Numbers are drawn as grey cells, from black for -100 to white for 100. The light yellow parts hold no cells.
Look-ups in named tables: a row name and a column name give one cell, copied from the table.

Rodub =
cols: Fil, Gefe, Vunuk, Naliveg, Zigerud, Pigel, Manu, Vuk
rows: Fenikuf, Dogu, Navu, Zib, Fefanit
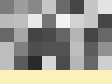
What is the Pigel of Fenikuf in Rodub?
-46
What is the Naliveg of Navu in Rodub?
-42
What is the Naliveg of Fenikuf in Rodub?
55
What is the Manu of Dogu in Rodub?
55
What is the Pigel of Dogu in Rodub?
65
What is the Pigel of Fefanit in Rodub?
43
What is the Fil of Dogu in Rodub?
47
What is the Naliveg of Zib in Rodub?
-35
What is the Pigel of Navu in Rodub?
41
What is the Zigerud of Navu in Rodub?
-21
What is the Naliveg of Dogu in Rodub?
-8
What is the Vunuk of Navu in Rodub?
-47
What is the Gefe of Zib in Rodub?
0
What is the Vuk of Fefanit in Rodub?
62
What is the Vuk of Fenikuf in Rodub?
78
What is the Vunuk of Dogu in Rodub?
83
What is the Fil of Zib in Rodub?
48
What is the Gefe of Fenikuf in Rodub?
23
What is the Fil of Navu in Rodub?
-19

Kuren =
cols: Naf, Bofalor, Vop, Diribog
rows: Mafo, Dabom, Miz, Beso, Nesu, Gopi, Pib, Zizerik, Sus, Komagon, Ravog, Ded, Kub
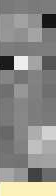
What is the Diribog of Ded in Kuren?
26
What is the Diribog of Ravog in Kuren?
34
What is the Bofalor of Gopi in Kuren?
-9
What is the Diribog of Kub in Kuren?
-16
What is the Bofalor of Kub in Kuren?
16
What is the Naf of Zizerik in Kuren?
-6
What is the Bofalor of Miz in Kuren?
13
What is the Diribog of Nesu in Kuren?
-34
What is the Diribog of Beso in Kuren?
-1
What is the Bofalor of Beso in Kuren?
-4
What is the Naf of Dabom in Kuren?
16
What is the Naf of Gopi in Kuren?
5
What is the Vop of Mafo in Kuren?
-4
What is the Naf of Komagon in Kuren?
-19
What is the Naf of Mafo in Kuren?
-4
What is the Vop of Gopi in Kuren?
2
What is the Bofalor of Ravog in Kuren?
1
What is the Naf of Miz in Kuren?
18
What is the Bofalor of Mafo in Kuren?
-1
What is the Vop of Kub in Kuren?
-48

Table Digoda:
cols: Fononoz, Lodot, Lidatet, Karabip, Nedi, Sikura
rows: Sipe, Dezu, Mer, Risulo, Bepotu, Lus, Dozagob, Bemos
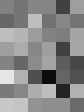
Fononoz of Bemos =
56
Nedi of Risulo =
-50
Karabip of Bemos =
11
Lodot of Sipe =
-9
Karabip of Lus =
-90
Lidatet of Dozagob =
36
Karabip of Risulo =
24
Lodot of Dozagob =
6

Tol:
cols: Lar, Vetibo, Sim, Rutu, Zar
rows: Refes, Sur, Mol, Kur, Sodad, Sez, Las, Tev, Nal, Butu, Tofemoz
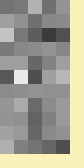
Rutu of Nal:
1
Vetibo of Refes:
-6
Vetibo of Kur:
7
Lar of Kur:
-4
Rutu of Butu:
8
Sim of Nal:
-22
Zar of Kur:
5
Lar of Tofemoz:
37
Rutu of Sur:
7
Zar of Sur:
8
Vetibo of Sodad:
24
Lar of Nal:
15
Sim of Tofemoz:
-9
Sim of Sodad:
-19
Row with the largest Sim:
Refes

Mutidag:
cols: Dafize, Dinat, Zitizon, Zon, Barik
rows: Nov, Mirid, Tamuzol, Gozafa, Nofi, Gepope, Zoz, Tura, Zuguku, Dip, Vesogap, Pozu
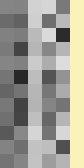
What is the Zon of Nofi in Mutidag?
36
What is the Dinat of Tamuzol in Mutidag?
-2
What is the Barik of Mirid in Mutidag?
45
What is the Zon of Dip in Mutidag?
-9
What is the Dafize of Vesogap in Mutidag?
3
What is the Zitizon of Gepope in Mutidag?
48
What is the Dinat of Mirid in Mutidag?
-23
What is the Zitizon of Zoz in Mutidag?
43
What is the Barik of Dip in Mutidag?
69
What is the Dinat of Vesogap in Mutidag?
-13
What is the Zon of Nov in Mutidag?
67
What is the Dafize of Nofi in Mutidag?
4
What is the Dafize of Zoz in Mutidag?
-21
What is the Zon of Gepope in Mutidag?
-34

